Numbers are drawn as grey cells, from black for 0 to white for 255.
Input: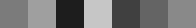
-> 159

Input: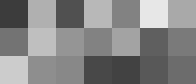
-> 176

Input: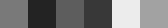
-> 35

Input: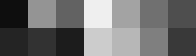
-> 148

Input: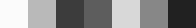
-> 185

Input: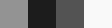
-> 28

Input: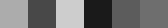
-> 72

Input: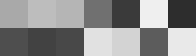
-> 189
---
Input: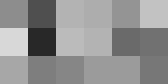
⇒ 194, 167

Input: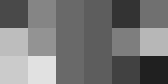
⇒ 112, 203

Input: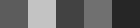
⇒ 38, 92

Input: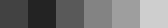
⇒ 206, 66

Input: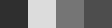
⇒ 77, 47

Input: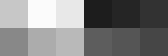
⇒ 50, 136

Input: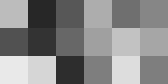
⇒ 134, 233

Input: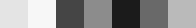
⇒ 186, 228
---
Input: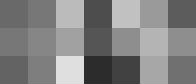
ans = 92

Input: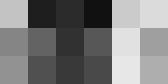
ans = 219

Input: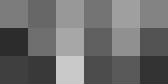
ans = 131

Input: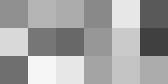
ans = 89

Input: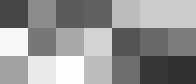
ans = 203

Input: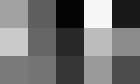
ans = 25

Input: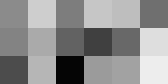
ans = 111

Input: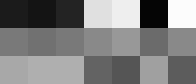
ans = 252

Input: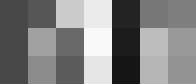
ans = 127

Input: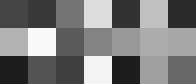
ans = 43
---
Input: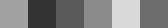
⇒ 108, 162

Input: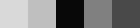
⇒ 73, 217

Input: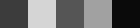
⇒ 10, 60

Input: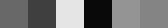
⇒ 132, 104

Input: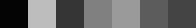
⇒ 68, 4

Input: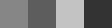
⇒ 51, 134

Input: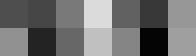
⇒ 151, 145

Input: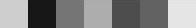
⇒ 229, 206

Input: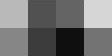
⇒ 214, 134

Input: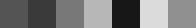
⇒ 144, 84
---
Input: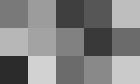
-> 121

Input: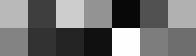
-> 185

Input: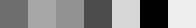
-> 110

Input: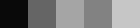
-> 9

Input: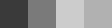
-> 58

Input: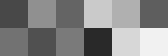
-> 72

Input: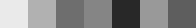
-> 234
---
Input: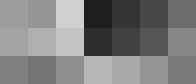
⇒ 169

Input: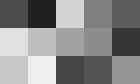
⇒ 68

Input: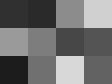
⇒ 112

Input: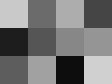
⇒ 161

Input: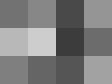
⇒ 101

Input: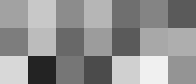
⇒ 208

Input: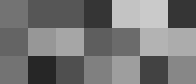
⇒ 158
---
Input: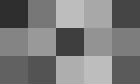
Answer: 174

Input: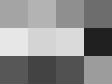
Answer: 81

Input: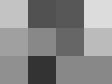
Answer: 136

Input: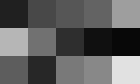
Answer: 121

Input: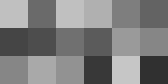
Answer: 146

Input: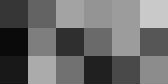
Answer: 113

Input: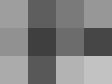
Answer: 179

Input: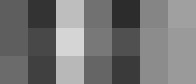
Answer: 184
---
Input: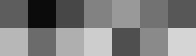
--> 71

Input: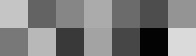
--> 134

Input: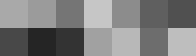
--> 117

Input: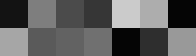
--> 75

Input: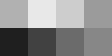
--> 205

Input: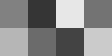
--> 231

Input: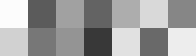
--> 161

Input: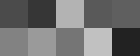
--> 179
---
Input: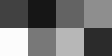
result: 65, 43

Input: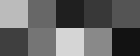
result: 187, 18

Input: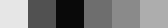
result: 230, 173

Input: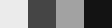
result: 235, 19

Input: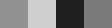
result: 145, 123

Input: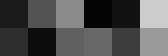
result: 26, 155

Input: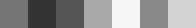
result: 116, 211
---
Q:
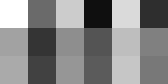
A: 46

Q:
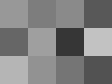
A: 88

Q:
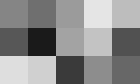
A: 189

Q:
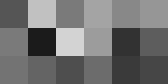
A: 150

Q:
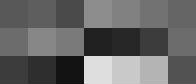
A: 101

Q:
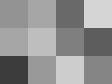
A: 213

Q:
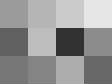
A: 230

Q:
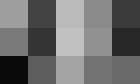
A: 59
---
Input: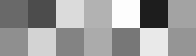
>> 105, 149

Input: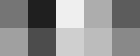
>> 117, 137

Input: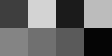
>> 62, 5

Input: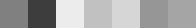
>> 128, 165

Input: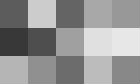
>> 92, 136

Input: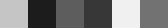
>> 197, 114

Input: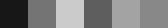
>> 23, 136

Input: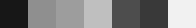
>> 23, 241
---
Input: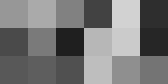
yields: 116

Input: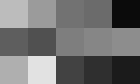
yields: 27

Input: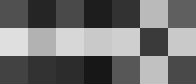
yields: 73

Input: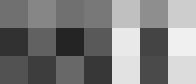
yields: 220

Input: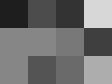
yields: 173

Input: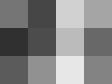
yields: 131
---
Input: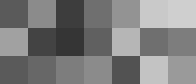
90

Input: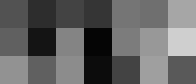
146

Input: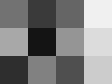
46

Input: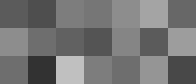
110

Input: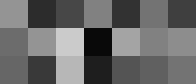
102

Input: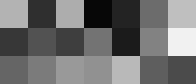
101

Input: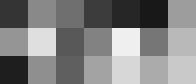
30
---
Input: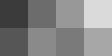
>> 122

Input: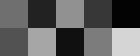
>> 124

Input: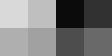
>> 77

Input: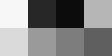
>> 125

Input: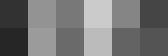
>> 99

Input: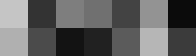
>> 182

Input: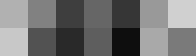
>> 169
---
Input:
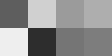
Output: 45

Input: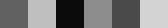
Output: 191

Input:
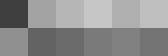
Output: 99

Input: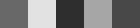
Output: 225

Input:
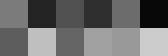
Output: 191

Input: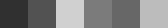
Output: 82

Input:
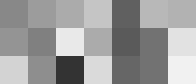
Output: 142

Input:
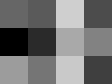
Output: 117

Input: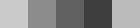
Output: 140
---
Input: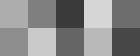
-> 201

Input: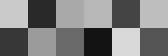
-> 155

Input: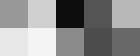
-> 244

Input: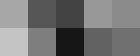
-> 126

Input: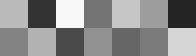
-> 178

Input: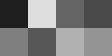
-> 87
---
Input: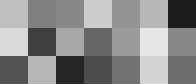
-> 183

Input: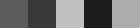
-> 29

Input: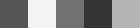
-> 52

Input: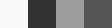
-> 156

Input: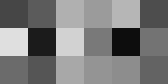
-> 182

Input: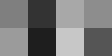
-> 168
